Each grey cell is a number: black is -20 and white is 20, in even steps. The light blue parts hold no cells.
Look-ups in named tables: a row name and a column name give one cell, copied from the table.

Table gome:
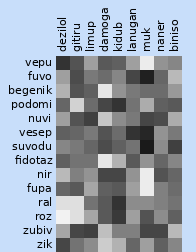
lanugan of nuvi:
-1
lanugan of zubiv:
0
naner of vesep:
3
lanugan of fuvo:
-9
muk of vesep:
-14
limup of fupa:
6
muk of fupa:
17
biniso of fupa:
-3
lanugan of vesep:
-12
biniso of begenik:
4
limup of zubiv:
-10
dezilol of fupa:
-4
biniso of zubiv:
9
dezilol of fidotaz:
-5
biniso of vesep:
-1
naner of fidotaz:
-4
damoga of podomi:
-9
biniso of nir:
-4
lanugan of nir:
3
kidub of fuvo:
1
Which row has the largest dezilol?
roz

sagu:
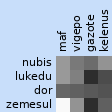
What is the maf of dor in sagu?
-4
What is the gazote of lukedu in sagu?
-13
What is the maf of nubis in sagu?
4
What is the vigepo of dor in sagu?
-5
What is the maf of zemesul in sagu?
19
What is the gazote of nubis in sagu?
-3
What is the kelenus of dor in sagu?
-7
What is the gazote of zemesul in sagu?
-13
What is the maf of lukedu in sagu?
4
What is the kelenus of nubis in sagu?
3
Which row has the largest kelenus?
nubis

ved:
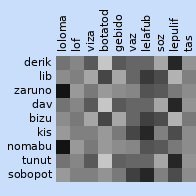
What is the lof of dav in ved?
1
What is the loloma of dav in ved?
-2
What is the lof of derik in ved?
1
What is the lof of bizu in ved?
-1
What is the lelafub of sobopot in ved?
-14
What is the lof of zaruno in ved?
4
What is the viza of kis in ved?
0
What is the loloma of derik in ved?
-2
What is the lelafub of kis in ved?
-14

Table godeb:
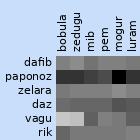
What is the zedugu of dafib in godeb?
2
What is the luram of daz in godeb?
-6
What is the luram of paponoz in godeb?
-12
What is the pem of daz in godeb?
-4
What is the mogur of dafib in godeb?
0
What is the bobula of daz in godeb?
-3
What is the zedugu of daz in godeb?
-4
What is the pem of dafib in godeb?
0
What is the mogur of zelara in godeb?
2
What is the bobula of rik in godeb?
-4
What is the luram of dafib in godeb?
-1

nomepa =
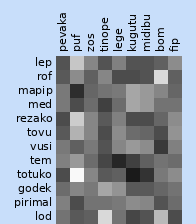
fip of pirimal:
-3
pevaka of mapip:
-1
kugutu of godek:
-6
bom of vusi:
-11
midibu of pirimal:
1
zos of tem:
-3
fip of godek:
-2
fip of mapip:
-4
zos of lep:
1
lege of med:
-3
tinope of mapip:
-2
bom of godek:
-4
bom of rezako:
-4
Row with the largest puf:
totuko

